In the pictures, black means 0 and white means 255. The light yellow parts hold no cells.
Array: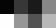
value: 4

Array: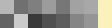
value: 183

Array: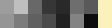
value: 157

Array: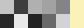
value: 197

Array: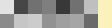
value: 226

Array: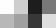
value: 253
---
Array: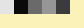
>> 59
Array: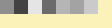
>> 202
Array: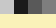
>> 126
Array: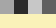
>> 96
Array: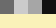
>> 17
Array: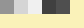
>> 79
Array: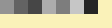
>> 37
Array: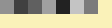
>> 123
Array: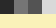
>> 217
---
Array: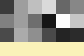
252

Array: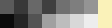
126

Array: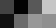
88

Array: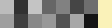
69

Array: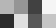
65

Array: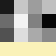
129

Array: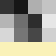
45

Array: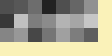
166

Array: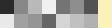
142
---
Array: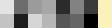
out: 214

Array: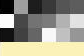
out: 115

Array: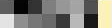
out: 119

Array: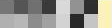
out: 140

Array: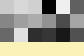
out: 172

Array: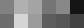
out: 156

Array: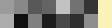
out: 128

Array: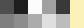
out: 172

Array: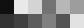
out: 92
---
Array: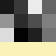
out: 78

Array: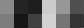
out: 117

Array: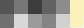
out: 132

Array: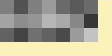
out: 135

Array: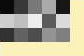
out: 91

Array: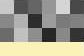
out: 122

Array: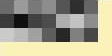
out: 195

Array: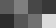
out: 113

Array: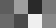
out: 239

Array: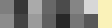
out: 118
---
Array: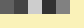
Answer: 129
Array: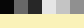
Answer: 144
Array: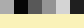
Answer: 31
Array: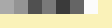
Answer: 251
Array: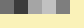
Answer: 126
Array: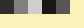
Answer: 86
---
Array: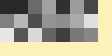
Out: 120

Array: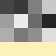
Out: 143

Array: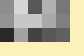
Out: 88

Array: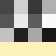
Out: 169

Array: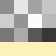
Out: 87

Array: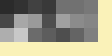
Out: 100
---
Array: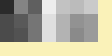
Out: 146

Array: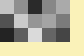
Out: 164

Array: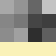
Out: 69

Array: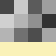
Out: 144

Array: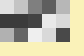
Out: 233

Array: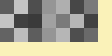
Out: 182

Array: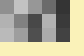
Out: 178
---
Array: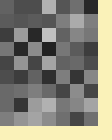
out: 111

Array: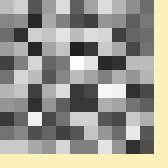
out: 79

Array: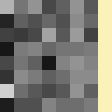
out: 123

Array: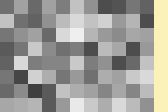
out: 145

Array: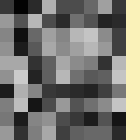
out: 42
